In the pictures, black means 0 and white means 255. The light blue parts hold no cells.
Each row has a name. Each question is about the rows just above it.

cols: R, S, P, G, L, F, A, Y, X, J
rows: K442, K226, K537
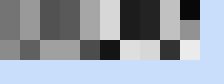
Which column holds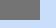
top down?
R
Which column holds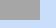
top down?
L
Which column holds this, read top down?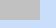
X
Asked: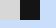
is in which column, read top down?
F
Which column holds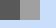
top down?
G
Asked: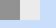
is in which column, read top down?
J
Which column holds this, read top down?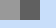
S

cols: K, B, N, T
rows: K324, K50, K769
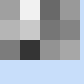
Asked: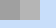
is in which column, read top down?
K
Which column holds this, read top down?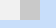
B
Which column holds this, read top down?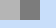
K
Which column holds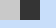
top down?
B

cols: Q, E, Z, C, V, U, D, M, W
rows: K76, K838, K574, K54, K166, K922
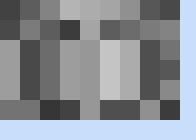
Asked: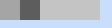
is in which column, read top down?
U
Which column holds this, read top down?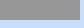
V
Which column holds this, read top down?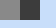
W

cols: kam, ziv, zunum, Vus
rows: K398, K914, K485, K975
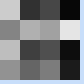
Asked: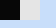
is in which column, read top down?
Vus
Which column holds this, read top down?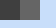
ziv
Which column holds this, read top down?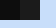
Vus
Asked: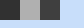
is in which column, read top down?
ziv
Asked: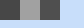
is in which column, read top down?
zunum
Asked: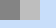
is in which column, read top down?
kam
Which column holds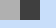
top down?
ziv

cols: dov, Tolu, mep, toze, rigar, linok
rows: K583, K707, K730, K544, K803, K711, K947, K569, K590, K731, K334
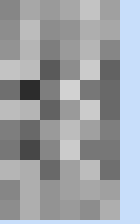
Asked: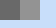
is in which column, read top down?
mep
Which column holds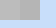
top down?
Tolu
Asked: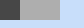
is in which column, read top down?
Tolu

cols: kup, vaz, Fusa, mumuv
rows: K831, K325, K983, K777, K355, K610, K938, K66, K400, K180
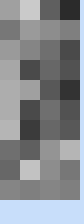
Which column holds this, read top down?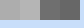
kup
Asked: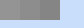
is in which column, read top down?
Fusa
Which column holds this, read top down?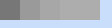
kup
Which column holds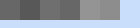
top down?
Fusa

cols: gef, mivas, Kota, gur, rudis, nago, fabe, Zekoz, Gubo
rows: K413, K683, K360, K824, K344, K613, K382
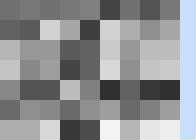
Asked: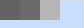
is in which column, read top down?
fabe
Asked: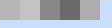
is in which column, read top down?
gef

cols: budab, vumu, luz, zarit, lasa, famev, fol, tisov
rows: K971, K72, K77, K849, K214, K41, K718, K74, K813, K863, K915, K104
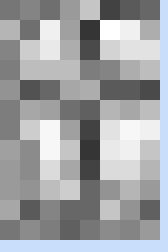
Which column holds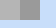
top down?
tisov
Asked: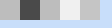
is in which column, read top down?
tisov
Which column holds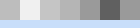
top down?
tisov
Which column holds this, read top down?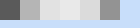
famev

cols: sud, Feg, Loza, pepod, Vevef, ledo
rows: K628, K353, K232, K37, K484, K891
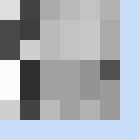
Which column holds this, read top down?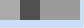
ledo
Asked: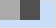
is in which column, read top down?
ledo
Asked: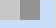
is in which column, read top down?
Vevef
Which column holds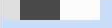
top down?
sud
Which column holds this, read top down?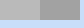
Loza

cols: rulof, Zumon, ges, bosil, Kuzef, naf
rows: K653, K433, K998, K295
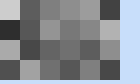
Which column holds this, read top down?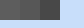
Zumon
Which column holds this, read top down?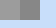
Kuzef

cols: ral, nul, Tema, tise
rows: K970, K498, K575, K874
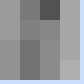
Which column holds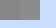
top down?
Tema
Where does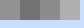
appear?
K874

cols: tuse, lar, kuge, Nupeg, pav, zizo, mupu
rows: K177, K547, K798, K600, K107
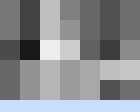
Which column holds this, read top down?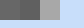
pav
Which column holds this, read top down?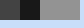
lar
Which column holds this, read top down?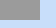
Nupeg
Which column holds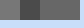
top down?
tuse

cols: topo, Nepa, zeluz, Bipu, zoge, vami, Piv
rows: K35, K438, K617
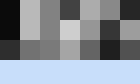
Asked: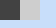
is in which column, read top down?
Bipu
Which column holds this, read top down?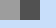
Piv
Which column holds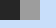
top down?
Piv
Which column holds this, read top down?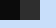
topo
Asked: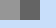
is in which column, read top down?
zoge
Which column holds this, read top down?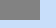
zeluz

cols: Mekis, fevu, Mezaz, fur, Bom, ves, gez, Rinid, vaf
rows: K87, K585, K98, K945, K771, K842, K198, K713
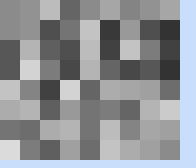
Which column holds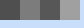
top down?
Rinid
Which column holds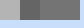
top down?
Bom
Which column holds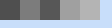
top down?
Rinid
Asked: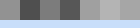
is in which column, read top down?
Rinid
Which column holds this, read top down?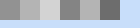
fevu

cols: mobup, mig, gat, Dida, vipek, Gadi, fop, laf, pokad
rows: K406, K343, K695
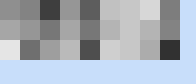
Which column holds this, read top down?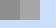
mobup
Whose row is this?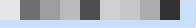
K695
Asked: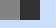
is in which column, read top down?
pokad
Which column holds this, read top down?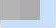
laf
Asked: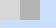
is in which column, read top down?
laf
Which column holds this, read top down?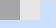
mobup
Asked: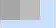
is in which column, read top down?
Dida

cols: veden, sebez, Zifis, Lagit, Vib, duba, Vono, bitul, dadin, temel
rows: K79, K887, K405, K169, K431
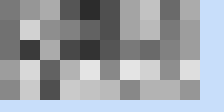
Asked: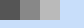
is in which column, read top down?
duba
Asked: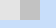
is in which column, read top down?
Vib
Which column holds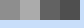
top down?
Zifis
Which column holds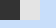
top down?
Vib
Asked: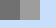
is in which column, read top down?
veden

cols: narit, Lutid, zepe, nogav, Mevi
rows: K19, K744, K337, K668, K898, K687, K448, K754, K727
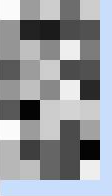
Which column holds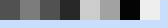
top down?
Mevi
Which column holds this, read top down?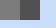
Mevi

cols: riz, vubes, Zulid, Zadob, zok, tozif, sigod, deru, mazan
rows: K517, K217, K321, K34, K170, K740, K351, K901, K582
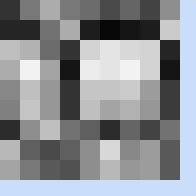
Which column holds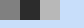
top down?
riz
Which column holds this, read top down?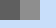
zok
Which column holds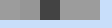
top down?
deru

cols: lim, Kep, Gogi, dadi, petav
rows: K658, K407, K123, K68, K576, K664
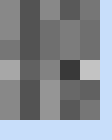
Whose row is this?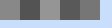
K664
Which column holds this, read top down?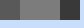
dadi
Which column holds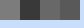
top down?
dadi
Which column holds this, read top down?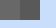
dadi
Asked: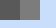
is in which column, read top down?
dadi
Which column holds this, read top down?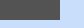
Kep
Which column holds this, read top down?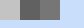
petav

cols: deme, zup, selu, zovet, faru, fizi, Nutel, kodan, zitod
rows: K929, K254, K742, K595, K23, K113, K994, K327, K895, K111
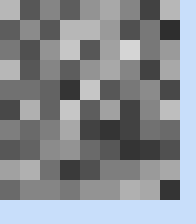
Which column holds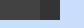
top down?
Nutel
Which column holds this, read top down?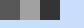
fizi
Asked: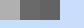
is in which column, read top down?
zup
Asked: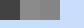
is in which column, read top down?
kodan
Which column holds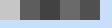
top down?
faru
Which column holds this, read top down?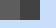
faru

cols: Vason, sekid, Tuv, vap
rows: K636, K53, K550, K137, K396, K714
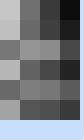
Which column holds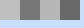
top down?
Vason
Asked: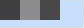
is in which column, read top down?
Tuv
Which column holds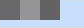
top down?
sekid
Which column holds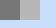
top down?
Vason
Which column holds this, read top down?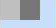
Vason
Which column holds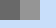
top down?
sekid

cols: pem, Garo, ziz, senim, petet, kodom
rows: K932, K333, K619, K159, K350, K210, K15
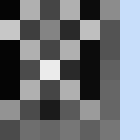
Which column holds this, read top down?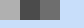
Garo
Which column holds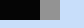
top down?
pem
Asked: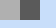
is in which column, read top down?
senim

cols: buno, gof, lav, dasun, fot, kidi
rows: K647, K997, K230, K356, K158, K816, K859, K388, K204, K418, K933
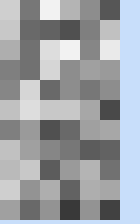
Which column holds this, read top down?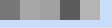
fot
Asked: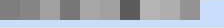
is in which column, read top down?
fot
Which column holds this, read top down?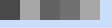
kidi
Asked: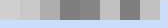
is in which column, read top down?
buno
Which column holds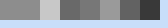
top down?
dasun
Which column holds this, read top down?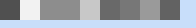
dasun

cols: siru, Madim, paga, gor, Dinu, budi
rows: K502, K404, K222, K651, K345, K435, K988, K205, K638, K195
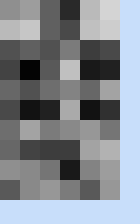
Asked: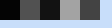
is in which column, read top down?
Madim
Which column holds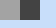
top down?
Madim
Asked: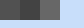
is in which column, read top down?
siru
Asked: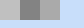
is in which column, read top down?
gor

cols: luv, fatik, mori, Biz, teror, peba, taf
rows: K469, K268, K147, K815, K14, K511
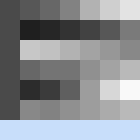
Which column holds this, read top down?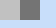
mori
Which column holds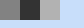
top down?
Biz
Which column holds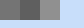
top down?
Biz
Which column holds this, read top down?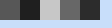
fatik

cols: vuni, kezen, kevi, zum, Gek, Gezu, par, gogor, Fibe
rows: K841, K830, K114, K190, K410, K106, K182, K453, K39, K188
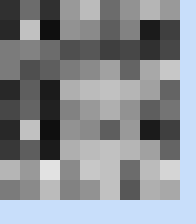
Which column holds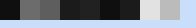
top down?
kevi
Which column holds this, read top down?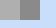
zum
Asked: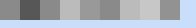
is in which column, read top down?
Gek
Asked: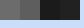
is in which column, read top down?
kevi

